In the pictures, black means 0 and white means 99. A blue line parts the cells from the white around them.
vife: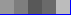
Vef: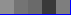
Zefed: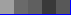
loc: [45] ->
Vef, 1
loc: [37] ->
Zefed, 2
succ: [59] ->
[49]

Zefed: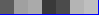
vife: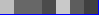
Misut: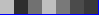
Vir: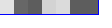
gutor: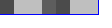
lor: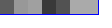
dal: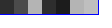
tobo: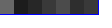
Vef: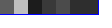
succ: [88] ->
[40]
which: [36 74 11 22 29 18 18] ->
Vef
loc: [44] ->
Misut, 2
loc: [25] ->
vife, 6
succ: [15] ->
[22]
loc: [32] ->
lor, 4
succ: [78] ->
[36]

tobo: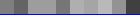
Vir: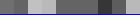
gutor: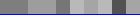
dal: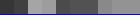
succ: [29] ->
[32]
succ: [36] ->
[72]
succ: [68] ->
[64]

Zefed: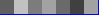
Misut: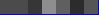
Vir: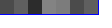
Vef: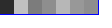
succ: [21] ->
[55]
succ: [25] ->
[63]
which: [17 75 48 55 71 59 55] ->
Vef
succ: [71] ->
[59]
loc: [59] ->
Vef, 5
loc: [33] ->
Misut, 6

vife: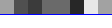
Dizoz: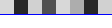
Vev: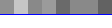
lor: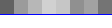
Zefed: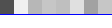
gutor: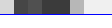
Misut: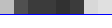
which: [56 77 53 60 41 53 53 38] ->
Vev
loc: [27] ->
gutor, 1
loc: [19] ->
Misut, 4
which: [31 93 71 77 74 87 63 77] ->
Zefed
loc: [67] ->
Dizoz, 5
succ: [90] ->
[63]

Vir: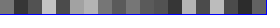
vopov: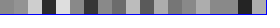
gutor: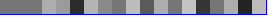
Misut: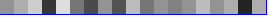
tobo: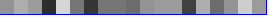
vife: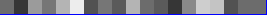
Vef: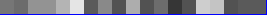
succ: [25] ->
[67]
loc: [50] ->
Misut, 12
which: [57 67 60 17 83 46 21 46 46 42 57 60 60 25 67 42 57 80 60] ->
tobo
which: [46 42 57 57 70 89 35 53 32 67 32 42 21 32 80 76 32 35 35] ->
Vef
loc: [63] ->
Vir, 5
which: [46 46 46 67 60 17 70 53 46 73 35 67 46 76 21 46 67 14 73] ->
gutor
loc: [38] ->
Vir, 18

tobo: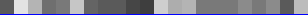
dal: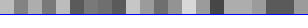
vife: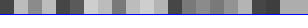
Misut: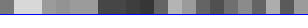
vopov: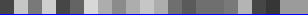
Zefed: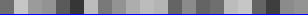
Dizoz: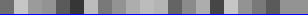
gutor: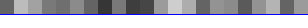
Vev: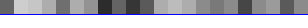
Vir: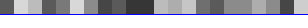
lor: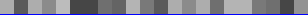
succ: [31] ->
[43]
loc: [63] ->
gutor, 2
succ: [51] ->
[67]

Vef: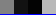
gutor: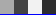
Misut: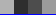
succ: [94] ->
[18]
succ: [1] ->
[72]
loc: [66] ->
gutor, 0
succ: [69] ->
[18]
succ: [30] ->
[60]

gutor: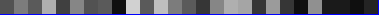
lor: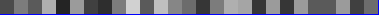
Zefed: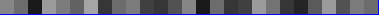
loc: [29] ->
lor, 0
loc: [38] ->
Zefed, 5
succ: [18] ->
[48]
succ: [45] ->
[21]
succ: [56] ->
[10]
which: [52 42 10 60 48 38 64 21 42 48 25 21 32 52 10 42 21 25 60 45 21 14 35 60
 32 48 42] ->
Zefed

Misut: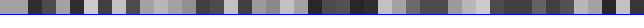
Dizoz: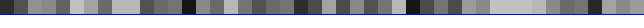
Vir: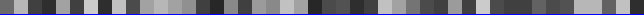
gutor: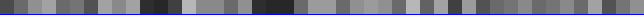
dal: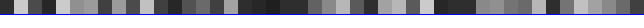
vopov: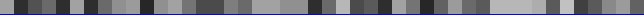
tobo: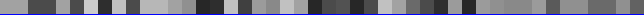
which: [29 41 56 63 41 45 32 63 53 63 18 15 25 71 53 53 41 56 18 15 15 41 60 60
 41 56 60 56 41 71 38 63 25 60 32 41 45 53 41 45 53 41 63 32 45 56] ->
gutor
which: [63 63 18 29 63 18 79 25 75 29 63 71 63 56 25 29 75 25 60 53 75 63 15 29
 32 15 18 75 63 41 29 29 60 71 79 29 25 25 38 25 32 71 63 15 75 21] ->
Misut
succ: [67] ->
[35]
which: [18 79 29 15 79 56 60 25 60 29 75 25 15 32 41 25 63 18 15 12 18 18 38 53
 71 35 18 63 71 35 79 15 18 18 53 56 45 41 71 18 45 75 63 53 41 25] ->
dal
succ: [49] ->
[41]
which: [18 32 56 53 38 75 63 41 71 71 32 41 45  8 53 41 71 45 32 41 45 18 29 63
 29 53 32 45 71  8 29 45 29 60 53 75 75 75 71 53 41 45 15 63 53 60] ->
Dizoz
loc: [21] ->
Misut, 45

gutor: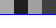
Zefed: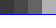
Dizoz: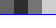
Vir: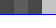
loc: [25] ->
gutor, 3
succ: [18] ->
[45]
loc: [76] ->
Vir, 3

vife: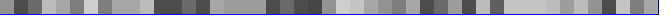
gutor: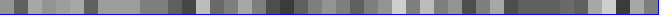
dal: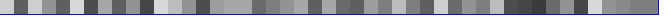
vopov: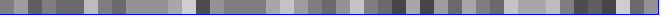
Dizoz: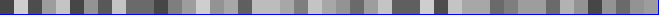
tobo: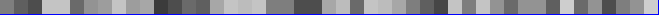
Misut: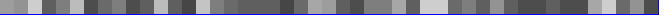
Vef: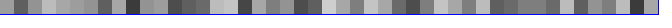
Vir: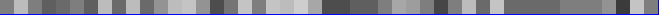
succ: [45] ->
[76]
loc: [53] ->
dal, 44
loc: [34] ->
Dizoz, 7
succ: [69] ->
[57]

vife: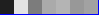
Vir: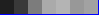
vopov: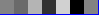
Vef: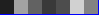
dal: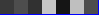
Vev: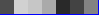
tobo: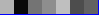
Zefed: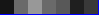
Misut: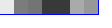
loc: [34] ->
Zefed, 4
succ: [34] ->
[12]
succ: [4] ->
[45]
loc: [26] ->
Vev, 5
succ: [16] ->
[26]

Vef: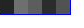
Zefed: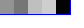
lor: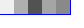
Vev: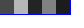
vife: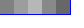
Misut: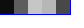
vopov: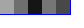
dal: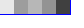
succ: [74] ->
[80]
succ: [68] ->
[32]
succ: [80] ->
[1]

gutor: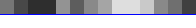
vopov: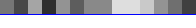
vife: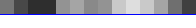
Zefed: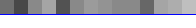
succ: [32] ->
[53]
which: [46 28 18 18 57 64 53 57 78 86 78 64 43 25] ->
vife
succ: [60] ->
[57]

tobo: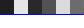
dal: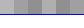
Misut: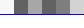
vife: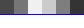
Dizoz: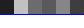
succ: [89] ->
[16]
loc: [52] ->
Dizoz, 4

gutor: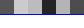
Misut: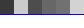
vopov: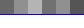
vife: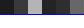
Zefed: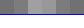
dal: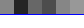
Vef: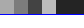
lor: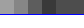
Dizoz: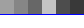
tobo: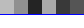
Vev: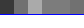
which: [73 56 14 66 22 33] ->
tobo
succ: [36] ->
[22]
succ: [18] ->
[40]
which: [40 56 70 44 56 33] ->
vopov
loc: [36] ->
lor, 2
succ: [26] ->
[73]

